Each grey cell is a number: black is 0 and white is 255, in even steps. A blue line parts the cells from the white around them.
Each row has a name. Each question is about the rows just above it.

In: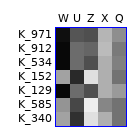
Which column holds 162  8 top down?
W
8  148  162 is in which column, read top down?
W
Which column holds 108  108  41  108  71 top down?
U
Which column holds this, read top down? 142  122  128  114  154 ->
Q
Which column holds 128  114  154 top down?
Q
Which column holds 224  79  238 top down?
Z

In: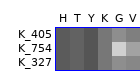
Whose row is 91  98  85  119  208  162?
K_754
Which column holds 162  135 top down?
V
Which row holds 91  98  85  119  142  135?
K_327

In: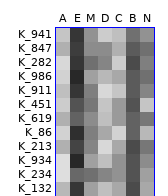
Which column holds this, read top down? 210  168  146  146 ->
C
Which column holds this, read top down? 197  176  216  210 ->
A
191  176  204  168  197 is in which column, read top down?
C
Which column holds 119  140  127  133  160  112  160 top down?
M
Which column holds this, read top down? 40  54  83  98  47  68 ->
E
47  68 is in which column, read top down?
E

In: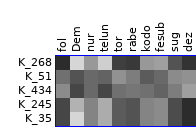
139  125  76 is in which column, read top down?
sug
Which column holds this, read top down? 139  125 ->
sug
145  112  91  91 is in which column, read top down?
tor

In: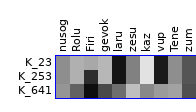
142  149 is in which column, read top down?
nusog
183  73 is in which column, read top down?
gevok
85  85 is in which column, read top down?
zum
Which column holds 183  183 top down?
gevok
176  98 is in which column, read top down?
Rolu
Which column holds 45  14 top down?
Firi

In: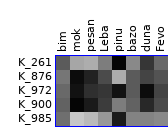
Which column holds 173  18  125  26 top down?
pinu
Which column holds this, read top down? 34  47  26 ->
pesan
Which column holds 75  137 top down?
Fevo
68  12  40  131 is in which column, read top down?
duna
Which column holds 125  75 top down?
Leba
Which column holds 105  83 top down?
Fevo

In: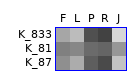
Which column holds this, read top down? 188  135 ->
L
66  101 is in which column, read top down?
R
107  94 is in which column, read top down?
P

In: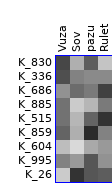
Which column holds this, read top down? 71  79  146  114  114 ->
Vuza
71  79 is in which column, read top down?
Vuza
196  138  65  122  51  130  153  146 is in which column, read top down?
Rulet
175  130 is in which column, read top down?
Sov
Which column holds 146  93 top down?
Rulet

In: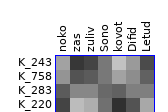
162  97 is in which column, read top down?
kovot
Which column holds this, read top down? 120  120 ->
Sono
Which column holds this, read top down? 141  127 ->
Difid
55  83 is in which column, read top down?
zas

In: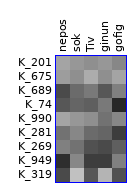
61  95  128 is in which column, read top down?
gofig
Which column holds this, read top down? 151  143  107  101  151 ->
sok

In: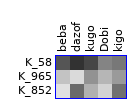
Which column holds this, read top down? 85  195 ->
beba
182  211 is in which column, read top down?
Dobi
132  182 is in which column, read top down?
Dobi
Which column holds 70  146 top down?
kugo

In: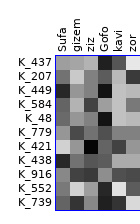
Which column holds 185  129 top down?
zor
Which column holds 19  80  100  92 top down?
Gofo
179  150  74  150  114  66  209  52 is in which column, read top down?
gizem
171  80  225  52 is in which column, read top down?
kavi
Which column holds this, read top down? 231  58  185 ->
zor
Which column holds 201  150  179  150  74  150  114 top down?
gizem
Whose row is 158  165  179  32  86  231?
K_437

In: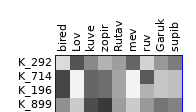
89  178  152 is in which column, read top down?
ruv
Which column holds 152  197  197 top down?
Garuk
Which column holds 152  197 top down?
Garuk
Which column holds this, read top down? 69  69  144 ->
bired
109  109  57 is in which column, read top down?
zopir

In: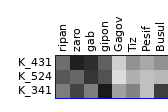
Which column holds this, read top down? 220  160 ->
Gagov
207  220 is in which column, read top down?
Gagov
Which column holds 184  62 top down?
Busul
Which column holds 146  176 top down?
Tiz
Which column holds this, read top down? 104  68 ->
zaro

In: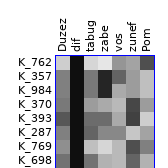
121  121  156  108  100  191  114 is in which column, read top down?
tabug
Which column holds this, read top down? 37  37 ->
zabe
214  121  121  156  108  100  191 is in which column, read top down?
tabug

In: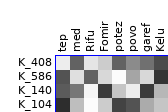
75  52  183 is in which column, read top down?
Kelu
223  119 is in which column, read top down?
med
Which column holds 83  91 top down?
tep
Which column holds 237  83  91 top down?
tep
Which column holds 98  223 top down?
med
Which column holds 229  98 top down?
Rifu
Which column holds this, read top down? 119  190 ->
med

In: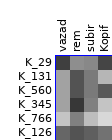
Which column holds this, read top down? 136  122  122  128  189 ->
subir
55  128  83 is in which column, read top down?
rem

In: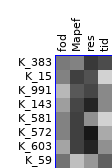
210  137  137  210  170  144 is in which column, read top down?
tid
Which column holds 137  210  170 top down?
tid

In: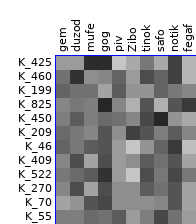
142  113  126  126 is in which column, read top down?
mufe
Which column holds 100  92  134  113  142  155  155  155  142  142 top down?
piv
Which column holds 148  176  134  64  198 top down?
Zibo
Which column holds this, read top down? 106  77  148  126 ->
duzod
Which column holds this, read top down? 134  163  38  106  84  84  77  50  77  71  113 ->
gog

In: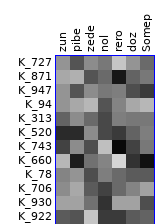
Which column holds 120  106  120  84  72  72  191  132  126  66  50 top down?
nol
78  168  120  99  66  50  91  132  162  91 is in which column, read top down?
doz

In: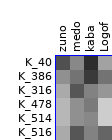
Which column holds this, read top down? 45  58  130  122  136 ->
kaba
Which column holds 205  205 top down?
Logof

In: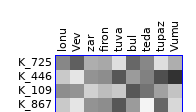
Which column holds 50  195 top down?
Vumu
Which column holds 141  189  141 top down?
firon
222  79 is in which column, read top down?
tupaz
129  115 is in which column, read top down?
teda
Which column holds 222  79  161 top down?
tupaz
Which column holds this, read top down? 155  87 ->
bul
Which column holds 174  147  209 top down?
zar

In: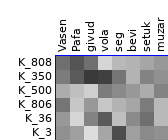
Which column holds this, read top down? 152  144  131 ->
muzar
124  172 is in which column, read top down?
Vasen

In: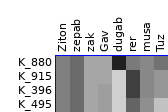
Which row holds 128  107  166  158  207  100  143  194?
K_495
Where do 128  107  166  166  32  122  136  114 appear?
K_880

